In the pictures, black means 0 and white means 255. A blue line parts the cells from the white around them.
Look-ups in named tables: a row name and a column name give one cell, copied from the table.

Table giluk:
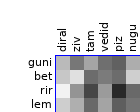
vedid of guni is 111
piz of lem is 94
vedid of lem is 164
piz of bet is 108
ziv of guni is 119
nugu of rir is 105
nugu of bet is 207
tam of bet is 108
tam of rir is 70
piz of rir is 40
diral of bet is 199

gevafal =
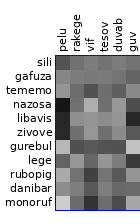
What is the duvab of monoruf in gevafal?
75
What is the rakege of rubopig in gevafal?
114
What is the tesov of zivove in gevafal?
112
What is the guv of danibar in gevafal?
107
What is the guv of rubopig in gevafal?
148
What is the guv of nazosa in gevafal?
78
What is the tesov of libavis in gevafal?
140
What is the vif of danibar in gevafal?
88
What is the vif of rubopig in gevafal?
65

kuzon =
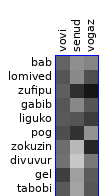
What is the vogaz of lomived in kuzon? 79
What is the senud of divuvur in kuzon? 200
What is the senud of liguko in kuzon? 84
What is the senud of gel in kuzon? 159
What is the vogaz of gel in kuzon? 91
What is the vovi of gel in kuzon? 63
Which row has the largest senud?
divuvur

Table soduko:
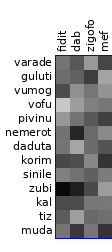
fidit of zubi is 10
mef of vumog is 148
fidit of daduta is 117
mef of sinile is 124
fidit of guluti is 109
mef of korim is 52
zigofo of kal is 119
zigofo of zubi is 74
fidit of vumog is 76
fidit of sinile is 128
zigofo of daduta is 107
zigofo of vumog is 118
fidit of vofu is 199
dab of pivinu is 115
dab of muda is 56
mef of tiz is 112

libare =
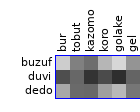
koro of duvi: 75
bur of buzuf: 205
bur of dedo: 168
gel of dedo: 118
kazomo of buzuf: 110
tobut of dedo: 106
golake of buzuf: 215
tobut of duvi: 103
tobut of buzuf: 128
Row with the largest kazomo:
buzuf

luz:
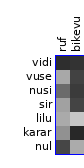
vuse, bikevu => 66
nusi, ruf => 107
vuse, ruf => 168
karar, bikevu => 40
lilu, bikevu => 198
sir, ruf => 161
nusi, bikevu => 59
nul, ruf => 70
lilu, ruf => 170
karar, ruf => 145
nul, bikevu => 171
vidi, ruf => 46
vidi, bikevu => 51
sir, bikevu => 68

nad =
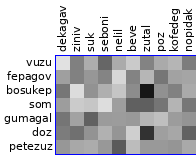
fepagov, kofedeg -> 162
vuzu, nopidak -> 125
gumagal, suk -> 97
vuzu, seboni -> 102
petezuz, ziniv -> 168
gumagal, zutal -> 181
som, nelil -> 158
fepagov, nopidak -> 165
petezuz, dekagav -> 151
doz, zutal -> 50
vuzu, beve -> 202
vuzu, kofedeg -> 181
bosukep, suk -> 146
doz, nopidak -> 98

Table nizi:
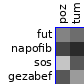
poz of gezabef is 87
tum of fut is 109
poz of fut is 131
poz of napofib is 69
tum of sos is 88
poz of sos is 197
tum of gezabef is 155
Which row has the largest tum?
gezabef

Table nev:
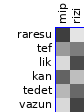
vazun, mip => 217
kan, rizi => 190
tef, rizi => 125
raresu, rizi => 228
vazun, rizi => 67
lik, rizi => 75
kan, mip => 99
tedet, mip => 183
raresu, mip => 62

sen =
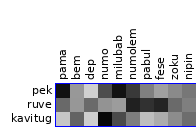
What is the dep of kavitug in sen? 206
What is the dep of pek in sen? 208
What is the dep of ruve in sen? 106
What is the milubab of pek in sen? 18
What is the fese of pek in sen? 160
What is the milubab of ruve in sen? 156
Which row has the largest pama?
kavitug

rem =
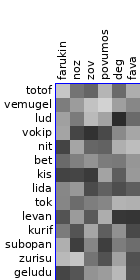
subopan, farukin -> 175
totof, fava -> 173
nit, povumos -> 98
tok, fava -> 176
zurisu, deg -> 162
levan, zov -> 89
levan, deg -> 55
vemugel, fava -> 135
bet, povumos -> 124
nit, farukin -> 68
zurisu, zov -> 116
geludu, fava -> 84
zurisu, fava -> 81
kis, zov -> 58
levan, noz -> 155
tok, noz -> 108
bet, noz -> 128
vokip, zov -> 50

